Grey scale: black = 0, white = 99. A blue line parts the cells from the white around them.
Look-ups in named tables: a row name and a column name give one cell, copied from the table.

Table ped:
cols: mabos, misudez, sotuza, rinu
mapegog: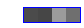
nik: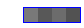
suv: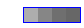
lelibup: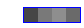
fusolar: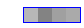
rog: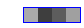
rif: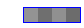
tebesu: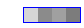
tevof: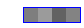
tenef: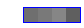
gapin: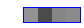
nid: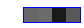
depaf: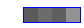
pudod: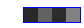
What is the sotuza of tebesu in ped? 62
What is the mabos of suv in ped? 67
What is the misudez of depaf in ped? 42
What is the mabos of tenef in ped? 43
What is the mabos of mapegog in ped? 29
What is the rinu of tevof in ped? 51
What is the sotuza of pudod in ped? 17
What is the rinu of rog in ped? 62
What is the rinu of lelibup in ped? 41
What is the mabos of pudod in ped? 16
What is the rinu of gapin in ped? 54
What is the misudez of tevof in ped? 60
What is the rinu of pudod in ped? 50
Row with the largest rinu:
fusolar

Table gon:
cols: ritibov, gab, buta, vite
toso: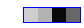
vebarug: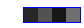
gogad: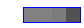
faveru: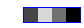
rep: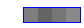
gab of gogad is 50
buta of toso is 4
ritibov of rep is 49
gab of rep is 39
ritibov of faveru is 27
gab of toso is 69
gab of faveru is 84
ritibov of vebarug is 15
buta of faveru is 44
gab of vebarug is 32
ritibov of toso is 80
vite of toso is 40
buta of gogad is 48

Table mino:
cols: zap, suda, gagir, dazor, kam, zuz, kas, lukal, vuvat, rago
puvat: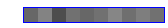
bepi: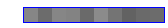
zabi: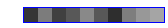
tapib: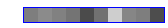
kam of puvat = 40
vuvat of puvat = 49
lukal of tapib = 52
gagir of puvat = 30
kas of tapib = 80
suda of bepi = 42
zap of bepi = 52
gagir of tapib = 50
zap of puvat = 40
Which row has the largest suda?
tapib

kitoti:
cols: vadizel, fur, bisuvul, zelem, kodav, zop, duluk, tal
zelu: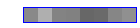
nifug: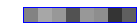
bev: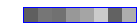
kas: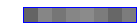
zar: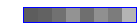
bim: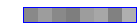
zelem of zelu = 50
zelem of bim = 49
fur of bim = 61
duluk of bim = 50
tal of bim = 68
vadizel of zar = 36
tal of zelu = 56
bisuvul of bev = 44
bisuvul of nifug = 59
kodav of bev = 64
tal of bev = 67
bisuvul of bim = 53
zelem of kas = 52
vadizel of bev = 37

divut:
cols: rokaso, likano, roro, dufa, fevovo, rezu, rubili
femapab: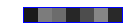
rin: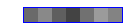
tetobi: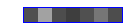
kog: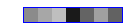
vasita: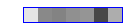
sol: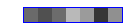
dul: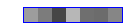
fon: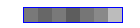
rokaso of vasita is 89
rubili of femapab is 16
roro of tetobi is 30
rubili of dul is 52
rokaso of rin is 41
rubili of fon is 73
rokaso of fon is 47

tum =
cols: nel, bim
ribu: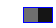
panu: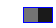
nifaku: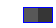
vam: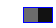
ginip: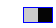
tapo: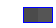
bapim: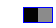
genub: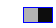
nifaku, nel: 34
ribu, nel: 43
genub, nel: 69
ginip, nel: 79
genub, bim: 5
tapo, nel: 29
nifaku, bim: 21
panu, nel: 45
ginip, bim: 2
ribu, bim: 8
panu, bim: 10
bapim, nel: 1
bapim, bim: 54
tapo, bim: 33
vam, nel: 42
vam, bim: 7

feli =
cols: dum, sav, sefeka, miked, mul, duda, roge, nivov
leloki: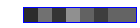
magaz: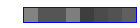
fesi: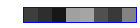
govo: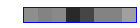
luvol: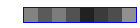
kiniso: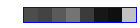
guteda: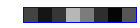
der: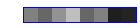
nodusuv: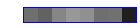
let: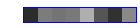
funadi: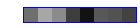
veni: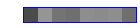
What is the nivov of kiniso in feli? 75
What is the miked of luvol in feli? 32
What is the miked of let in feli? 47
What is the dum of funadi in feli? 43
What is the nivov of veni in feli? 43
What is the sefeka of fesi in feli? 9
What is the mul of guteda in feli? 48
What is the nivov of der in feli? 14
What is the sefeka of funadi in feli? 54
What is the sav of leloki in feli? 44

